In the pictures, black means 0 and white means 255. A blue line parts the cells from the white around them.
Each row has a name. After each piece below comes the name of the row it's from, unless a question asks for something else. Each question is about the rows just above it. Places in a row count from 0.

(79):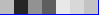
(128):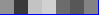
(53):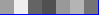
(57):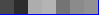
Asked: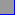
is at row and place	(53), 4
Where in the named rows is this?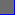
(128), 4
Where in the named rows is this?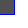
(53), 3

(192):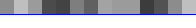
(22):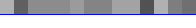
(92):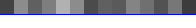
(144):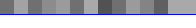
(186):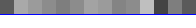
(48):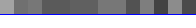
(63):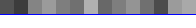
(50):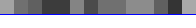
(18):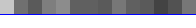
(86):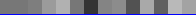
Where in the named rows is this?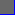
(63), 7
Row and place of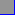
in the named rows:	(63), 9

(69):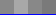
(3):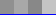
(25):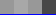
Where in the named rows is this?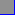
(3), 0
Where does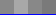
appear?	(69)

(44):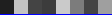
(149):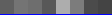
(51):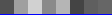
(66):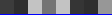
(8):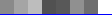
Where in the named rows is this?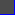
(149), 6
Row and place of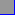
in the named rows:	(66), 7
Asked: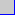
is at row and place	(44), 4
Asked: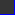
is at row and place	(66), 5

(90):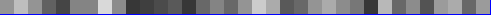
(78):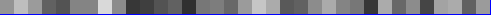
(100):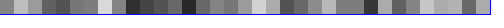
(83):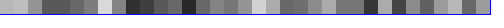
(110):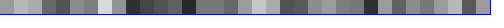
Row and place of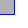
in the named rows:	(100), 32
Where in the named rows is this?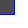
(90), 11
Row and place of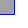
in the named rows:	(78), 31
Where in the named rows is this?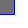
(83), 21

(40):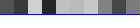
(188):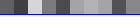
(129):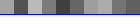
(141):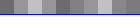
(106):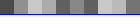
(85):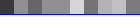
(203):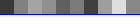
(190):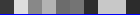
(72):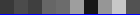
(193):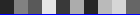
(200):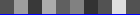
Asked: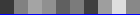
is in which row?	(203)
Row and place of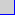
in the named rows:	(40), 2
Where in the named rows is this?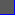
(193), 2
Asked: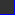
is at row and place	(200), 6

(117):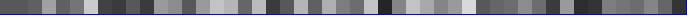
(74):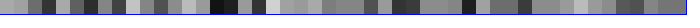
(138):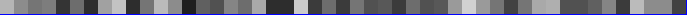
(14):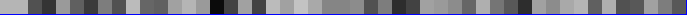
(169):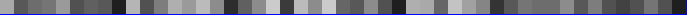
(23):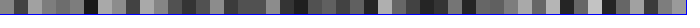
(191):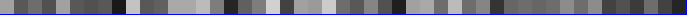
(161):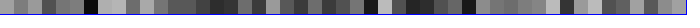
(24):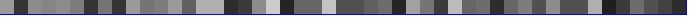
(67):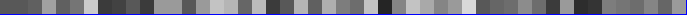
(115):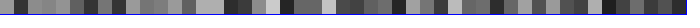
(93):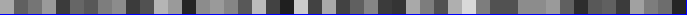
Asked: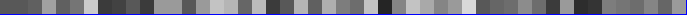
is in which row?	(67)
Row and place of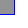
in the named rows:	(115), 4
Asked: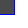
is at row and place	(115), 24

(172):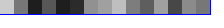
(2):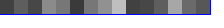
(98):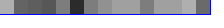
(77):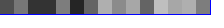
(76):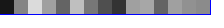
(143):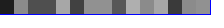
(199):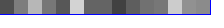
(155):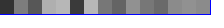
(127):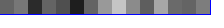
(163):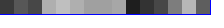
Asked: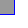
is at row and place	(127), 7
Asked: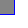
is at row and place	(76), 1
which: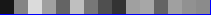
(76)
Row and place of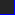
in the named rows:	(77), 5
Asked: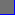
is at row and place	(199), 10

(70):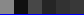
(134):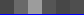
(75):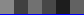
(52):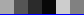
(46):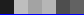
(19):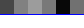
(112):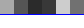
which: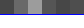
(134)
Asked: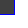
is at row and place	(75), 1
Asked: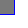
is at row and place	(19), 3

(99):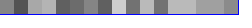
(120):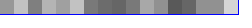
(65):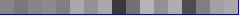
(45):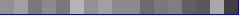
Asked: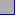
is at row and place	(65), 12
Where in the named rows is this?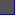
(99), 1
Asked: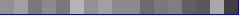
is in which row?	(45)
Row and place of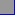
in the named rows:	(120), 0

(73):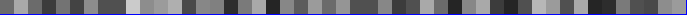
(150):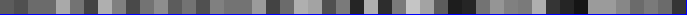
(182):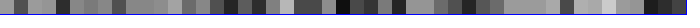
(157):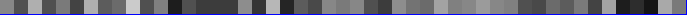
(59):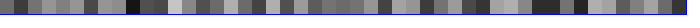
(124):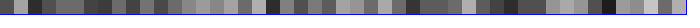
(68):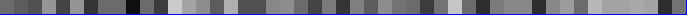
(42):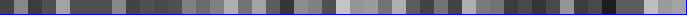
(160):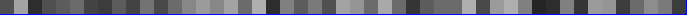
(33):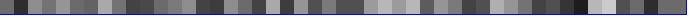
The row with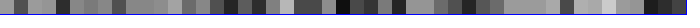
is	(182)
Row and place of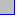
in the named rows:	(42), 46
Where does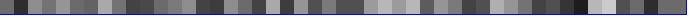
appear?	(33)
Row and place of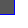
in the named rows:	(182), 34
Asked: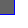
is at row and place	(33), 6

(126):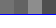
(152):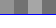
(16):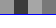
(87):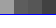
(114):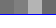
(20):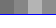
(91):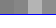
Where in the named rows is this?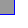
(16), 0
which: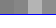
(91)
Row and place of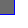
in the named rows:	(114), 3
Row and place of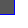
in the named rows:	(87), 2
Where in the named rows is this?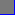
(16), 3

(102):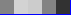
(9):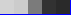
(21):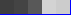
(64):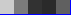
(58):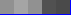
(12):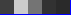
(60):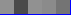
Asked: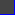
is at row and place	(21), 1
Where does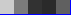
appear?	(64)
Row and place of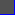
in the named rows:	(58), 3
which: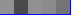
(60)
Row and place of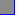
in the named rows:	(60), 3

